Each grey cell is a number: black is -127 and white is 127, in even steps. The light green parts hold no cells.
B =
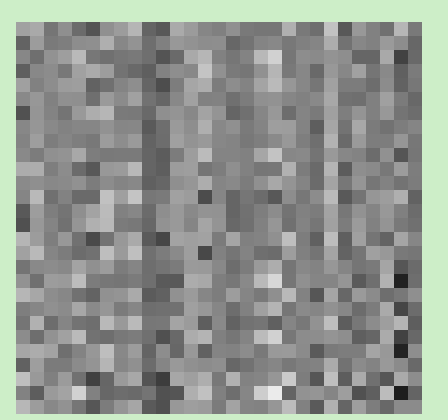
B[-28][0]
33
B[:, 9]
[-27, -17, -16, -32, -26, -13, -22, -37, -28, -26, -26, -31, -8, -20, -24, -37, -15, -17, -16, -36, -17, -8, -15, -27, -19, -43, -11, -37]
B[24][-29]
-30
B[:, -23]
[16, 47, -15, 29, -15, 26, 54, 18, 28, -6, 24, 12, 65, 59, 57, -12, 62, 28, -8, 17, 22, 57, -17, 62, 53, -25, -24, -3]
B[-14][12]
5
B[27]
[55, 28, 8, 18, -9, -41, -3, 21, 38, -37, -47, 24, 30, 27, -4, 35, 4, 2, 22, 60, 1, -37, 48, -26, 30, -2, -23, 11, 11]
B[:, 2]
[-10, -5, 18, 12, 13, 1, 3, 9, -2, 16, -1, 8, -15, -1, 4, -1, 5, 12, 28, 13, 16, -18, 18, 35, -4, 0, 26, 8]
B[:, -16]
[6, 13, 54, 68, 45, 1, 35, 47, 25, 59, -10, 45, -51, 19, 37, 34, -55, 25, 40, 6, 23, -33, 52, -30, 12, 46, 65, 27]
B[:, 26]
[-15, 26, 41, 9, 12, 32, 24, -13, -2, 17, -7, 2, 29, 24, 20, -28, 24, 37, 50, -17, 42, 30, 43, 24, 25, -41, 60, -23]
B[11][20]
4
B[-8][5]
10
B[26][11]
-42
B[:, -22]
[28, 7, -9, -12, 4, 11, -5, 6, 13, -5, 27, 4, 31, 1, -4, 24, 26, -3, -10, 20, -4, 25, -7, 8, 6, 26, -18, 21]
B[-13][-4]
-10
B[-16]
[5, 57, -15, 2, -21, -21, 65, 31, 68, -8, -5, 33, 28, -51, 6, -26, -9, -19, -39, 13, -8, 12, 58, -38, -11, 22, 29, 47, -29]
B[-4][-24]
20
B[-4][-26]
-4
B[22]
[12, -17, 18, 33, 58, -13, -17, -7, -3, -15, -47, -22, 44, 52, 0, -9, 4, 59, 81, -8, 12, 13, 20, 14, -32, -25, 43, -61, -23]
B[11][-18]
15
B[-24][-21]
14
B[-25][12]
8
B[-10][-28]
-15
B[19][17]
-6
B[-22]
[-46, 21, 3, -11, 25, 45, 54, -5, -6, -22, 15, 20, 8, 35, 20, -26, -15, 6, 24, -18, 4, -5, 32, -1, 20, 0, 24, -11, -18]
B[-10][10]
-37
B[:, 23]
[-39, -13, 14, 7, -3, -14, -1, -12, -21, 7, -35, -8, -38, -8, -3, -32, -28, 5, 21, -24, 7, -34, 14, -2, -13, -34, 30, -26]
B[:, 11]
[42, 24, -21, 14, -2, 8, 20, 26, 32, -3, 28, 15, 33, 25, 25, 35, 10, -4, -38, 17, -14, 36, -22, -24, 25, 39, -42, 24]
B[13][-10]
-12
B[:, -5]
[24, 7, -25, 33, -3, -16, 20, 40, 26, 3, 14, 21, -11, 18, 27, 32, -10, -10, -37, 26, -19, -8, -32, -2, 11, 43, -46, 30]
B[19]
[54, 39, 13, 7, -14, -28, 17, 20, 42, -36, -30, 17, 27, 6, -2, 29, 5, -6, 15, 57, 2, -41, 37, -24, 26, 11, -17, -7, 15]
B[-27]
[-28, 28, -5, -1, 13, 15, 47, 7, 19, -17, 0, 24, 18, 13, 14, -24, -12, 4, 8, -7, 0, 5, 45, -13, 7, 1, 26, 13, -24]
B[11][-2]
-12
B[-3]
[63, 25, 0, 27, -14, -62, -25, 26, 40, -43, -66, 39, 31, 46, -7, 49, 2, 5, 22, 74, -2, -41, 63, -34, 43, -15, -41, 42, 13]
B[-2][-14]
-17

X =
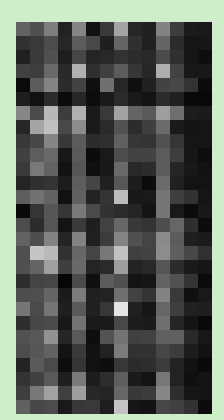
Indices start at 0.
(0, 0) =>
-29
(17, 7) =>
30
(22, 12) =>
-86
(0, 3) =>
-93
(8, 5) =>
-84
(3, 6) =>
-63
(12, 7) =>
59
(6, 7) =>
34
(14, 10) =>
-50
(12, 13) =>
-106
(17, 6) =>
-84
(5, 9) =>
-107
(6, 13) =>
-101
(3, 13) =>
-103
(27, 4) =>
-72
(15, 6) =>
-67
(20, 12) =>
-94
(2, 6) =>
-87
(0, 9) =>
-95
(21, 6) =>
-101
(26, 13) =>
-107
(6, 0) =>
7
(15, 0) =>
-29
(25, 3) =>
-96
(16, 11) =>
-32
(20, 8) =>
-95
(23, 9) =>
-77
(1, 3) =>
-89
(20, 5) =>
-94
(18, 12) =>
-75
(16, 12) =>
-56
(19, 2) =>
-26
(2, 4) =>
-57
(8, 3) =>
-71
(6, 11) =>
-16
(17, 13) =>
-105

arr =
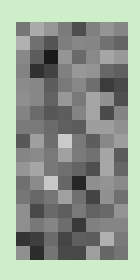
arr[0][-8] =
-9
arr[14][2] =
5
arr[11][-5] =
-25
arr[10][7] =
-25
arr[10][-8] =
21
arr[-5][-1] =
-15
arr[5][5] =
37
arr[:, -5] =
[-4, -1, 21, 0, -6, 24, -34, -32, 74, 32, -16, -25, 32, -33, -18, -58, -54]
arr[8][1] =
31
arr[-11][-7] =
-20
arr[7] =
[-5, -6, -20, -32, -35, 30, 30, 16]
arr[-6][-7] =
11
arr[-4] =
[15, -54, -22, -33, -6, -29, -22, 19]
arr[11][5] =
15
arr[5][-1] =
-48
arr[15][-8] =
-75
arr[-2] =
[-75, -65, -20, -58, -32, -35, 48, -6]
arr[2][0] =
8
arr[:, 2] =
[22, -43, -101, -60, -34, -29, -40, -20, -18, -6, -7, 71, -9, -22, 5, -20, -10]
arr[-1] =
[16, -83, -10, -54, -55, 31, -25, -11]
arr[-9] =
[-39, 31, -18, 74, -6, -34, 8, 29]
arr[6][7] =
4
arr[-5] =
[-9, -24, -9, 32, -15, -59, 17, -15]
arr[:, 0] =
[-9, 48, 8, 3, 11, 14, 3, -5, -39, 5, 21, -15, -9, 15, 14, -75, 16]
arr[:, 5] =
[0, 5, 9, 19, -17, 37, 37, 30, -34, -14, -48, 15, -59, -29, 0, -35, 31]
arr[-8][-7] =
10
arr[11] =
[-15, 11, 71, -25, -89, 15, 19, 9]

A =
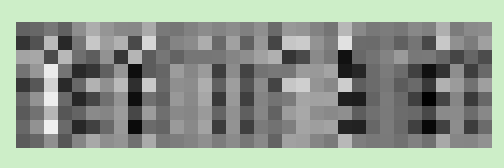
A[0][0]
-29
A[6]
[-37, -13, 54, -41, -27, 10, 5, 28, -56, 28, -16, 9, 6, 26, -27, 17, -32, 6, -29, 28, 40, 14, 9, 15, -34, -15, -5, -19, -22, -55, 10, 11, -19, 8]
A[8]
[-36, -25, 16, -41, 5, 40, 14, 20, -15, 42, -8, -2, 3, 15, -3, 11, -9, 9, -28, 33, 30, 5, -5, 56, -1, -7, -5, -14, 1, -15, 40, 6, 5, 17]
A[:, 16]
[0, -31, 14, -60, -43, -64, -32, -64, -9]
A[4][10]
-21
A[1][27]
-31
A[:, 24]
[9, -19, -23, -89, -33, -98, -34, -93, -1]
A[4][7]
58
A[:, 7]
[8, 49, -72, 21, 58, 19, 28, 25, 20]
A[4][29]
-70
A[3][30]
-76
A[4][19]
70
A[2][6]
18
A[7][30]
-62
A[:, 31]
[-4, 16, -58, 14, 27, 6, 11, 13, 6]
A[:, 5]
[45, 71, -34, -73, 50, -57, 10, -62, 40]
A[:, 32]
[10, -3, -25, -65, -13, -69, -19, -66, 5]
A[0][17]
15
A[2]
[35, 39, -52, 56, -16, -34, 18, -72, 53, -35, -9, -28, -9, -9, -8, 5, 14, 33, 48, -74, -53, 10, -7, -110, -23, -12, 3, 26, -7, -6, -25, -58, -25, -51]
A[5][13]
39
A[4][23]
77
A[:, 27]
[-8, -31, 26, -19, -35, -21, -19, -21, -14]
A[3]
[-12, 23, 107, -11, -86, -73, -31, 21, -113, -35, -25, 28, 7, 27, -65, 12, -60, -12, -7, -8, 27, 25, 36, -102, -89, -20, -4, -19, -62, -111, -76, 14, -65, -22]
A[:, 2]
[-8, 58, -52, 107, 81, 109, 54, 112, 16]
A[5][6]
-15
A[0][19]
24

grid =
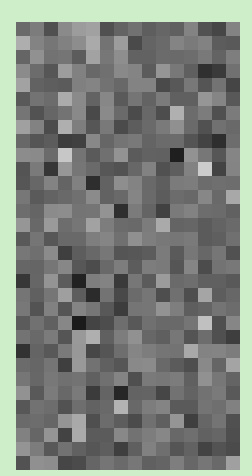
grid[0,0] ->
-21
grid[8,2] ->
-35
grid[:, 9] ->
[-33, -27, -29, -36, 3, -28, -23, -21, -27, -29, 2, -22, -21, -27, -3, -1, -35, -2, -36, -9, -9, -15, -24, -2, 11, -5, -27, -2, -15, -2, 1, -31]
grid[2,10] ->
-20
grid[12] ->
[-8, -37, -28, -22, -15, 11, -29, -22, 5, -21, -35, -19, -23, 7, -22, 40]
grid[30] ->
[20, -3, -39, -13, -30, -41, -33, -64, -32, 1, -16, -42, -29, -60, -44, -52]
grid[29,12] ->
-16
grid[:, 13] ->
[-45, 2, -6, -79, -42, 22, -3, -46, -60, -8, 76, -19, 7, -18, -36, -36, -24, -51, -31, 37, -27, 64, -18, 3, 9, 17, -13, -11, -25, -30, -60, -9]
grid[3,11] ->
-7
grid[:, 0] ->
[-21, 46, -26, 11, 34, -38, -10, 32, -23, 12, -43, -41, -8, -18, 22, -38, -8, -25, -72, -10, -7, -36, -12, -77, -20, -9, 18, -40, -21, 1, 20, -45]
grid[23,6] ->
-42
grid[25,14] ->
-8
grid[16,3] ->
-64
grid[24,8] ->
9
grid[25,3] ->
-15
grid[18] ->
[-72, -25, 20, -35, -93, -1, 3, -69, -8, -36, 27, -21, -17, -31, -31, -38]
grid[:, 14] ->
[-57, -35, -28, -69, -12, 5, -47, -14, -81, -41, -60, -16, -22, -20, -28, -32, -9, -12, -31, -34, -11, -48, -47, 4, -26, -8, -5, -16, -11, -25, -44, -22]
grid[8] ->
[-23, -42, -35, -66, -63, 8, -25, -11, -6, -27, -20, -19, -43, -60, -81, -18]
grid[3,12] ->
-32
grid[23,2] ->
-39
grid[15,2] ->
-40
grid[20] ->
[-7, -44, 1, -42, 4, -9, -39, -67, -10, -9, 19, -1, -33, -27, -11, -19]
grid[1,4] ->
13
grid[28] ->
[-21, -18, -25, 21, 41, -48, -19, -34, -52, -15, -32, 21, -64, -25, -11, -47]
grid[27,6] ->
-22
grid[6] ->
[-10, -45, -25, -12, 9, -54, 10, -21, -52, -23, -50, 48, -19, -3, -47, -4]
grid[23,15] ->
-3
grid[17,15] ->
-7
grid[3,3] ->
29
